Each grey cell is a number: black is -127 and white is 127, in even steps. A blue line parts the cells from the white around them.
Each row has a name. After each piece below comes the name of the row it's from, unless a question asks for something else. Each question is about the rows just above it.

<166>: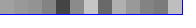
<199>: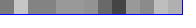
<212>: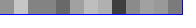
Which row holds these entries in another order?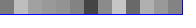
<166>
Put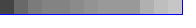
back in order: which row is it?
<199>
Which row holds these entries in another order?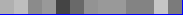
<199>
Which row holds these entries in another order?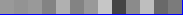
<199>
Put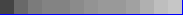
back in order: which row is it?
<166>

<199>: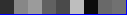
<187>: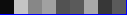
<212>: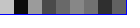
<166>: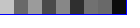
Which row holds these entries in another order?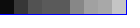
<187>
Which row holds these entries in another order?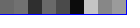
<166>
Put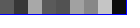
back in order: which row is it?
<187>
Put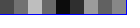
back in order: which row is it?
<199>
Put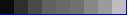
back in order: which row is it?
<199>
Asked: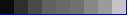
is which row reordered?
<212>

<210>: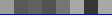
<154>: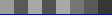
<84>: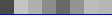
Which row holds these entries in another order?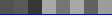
<210>
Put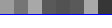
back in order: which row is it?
<154>

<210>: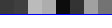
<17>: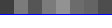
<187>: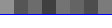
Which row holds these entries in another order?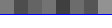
<187>
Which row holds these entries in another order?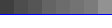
<187>
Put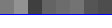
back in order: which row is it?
<187>
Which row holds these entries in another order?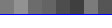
<17>

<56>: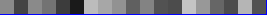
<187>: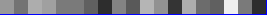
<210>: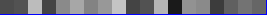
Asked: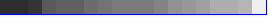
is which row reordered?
<187>
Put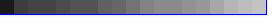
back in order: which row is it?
<210>
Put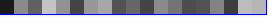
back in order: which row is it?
<210>
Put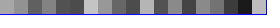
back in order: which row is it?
<56>
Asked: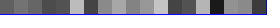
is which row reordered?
<210>

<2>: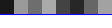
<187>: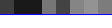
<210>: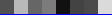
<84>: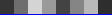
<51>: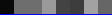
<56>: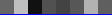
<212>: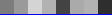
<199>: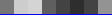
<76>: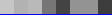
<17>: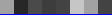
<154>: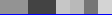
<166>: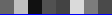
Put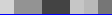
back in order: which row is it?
<154>
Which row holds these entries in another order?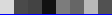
<210>
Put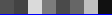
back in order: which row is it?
<166>

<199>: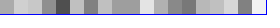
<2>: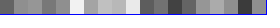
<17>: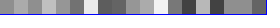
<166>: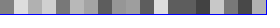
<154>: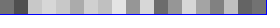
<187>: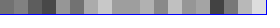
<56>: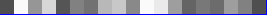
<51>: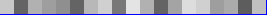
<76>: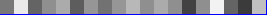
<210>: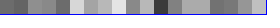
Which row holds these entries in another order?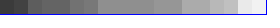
<76>
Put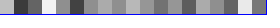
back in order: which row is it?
<76>

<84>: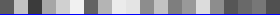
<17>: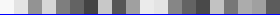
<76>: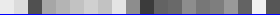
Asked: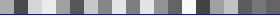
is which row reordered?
<17>
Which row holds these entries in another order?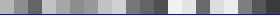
<76>
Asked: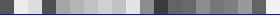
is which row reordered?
<76>
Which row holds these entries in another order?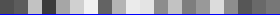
<84>
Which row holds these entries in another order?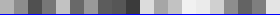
<84>
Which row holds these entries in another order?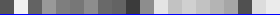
<76>

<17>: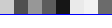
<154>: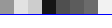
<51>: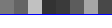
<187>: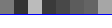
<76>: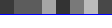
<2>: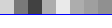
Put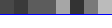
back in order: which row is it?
<76>
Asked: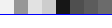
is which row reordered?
<154>
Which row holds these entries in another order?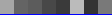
<187>

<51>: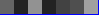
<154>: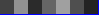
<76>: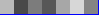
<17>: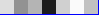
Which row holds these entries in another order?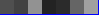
<154>
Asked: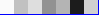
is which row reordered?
<17>

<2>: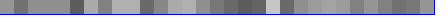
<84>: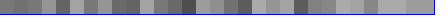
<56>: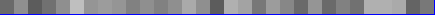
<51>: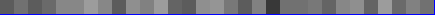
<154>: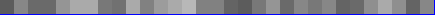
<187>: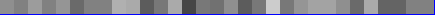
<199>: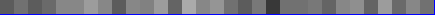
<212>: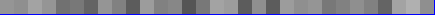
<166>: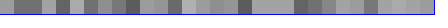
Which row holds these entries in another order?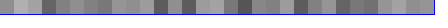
<212>
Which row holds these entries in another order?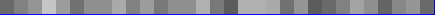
<2>

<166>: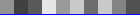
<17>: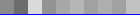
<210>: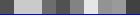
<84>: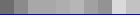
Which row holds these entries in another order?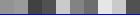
<210>
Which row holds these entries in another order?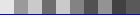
<166>
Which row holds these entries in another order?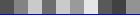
<166>
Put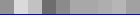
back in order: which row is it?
<84>
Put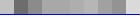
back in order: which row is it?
<84>

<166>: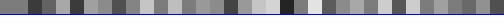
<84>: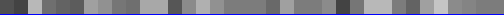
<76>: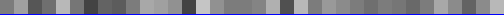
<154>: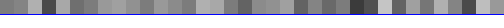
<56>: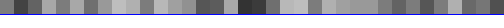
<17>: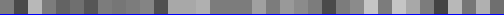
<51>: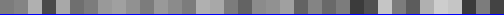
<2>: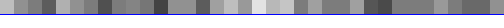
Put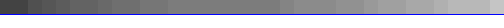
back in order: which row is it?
<76>
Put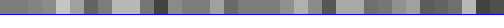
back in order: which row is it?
<84>

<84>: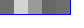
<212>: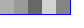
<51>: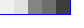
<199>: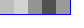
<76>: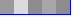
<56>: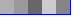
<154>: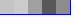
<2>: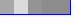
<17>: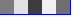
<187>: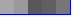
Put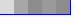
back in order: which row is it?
<76>
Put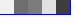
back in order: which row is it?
<17>
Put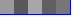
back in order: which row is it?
<187>

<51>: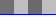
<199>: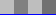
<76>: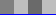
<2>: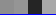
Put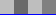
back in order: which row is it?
<76>
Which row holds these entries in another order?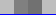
<199>
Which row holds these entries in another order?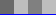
<76>

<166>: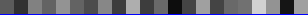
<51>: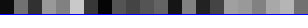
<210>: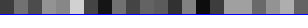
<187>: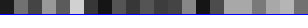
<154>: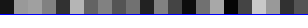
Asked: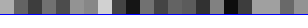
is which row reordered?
<210>
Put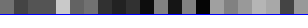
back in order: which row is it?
<154>
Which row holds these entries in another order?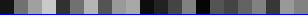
<51>
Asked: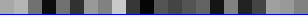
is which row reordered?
<51>
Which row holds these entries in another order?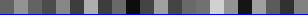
<166>
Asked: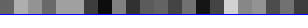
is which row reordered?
<210>

